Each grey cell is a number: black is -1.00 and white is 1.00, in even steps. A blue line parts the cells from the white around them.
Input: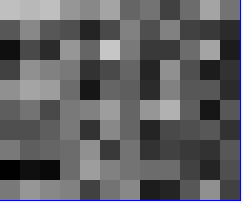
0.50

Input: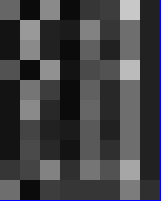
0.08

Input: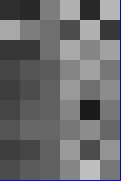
-0.02

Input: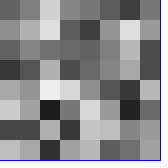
0.64

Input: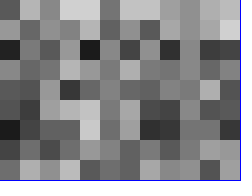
0.07

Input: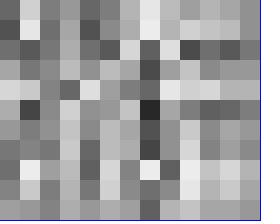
-0.02

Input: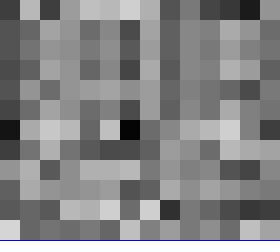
-0.51

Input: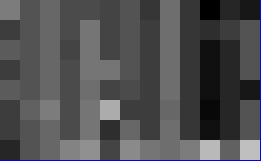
-0.19

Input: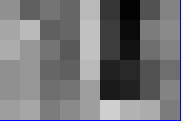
-0.09
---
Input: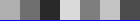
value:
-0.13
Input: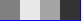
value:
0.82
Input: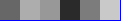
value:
0.36
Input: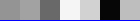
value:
0.27
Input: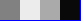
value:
0.85
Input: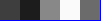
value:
-0.78
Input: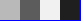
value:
-0.28
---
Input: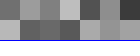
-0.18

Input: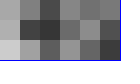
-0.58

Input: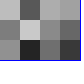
0.08

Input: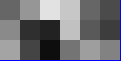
-0.73

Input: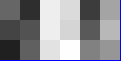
0.87

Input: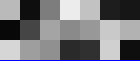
0.29

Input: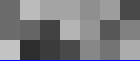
-0.48
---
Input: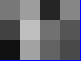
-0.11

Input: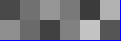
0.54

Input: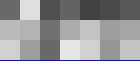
0.23

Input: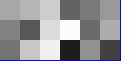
-0.16

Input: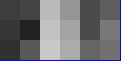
-0.42

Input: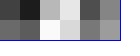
-0.06

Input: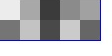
0.59

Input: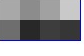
-0.52

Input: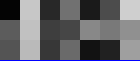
-0.05

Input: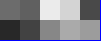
0.33
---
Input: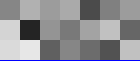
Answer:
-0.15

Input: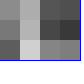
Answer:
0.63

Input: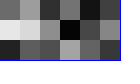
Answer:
0.29

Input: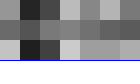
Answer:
0.24

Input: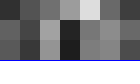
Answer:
-0.02

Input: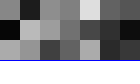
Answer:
0.34

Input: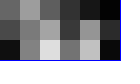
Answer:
-0.10

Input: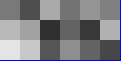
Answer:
0.11

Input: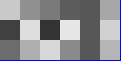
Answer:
0.08

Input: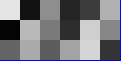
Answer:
0.28
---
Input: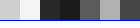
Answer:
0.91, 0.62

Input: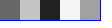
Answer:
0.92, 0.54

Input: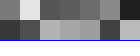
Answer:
0.79, 0.46

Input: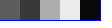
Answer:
0.84, 0.35

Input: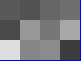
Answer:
0.73, 0.31

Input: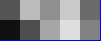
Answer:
0.74, 0.58
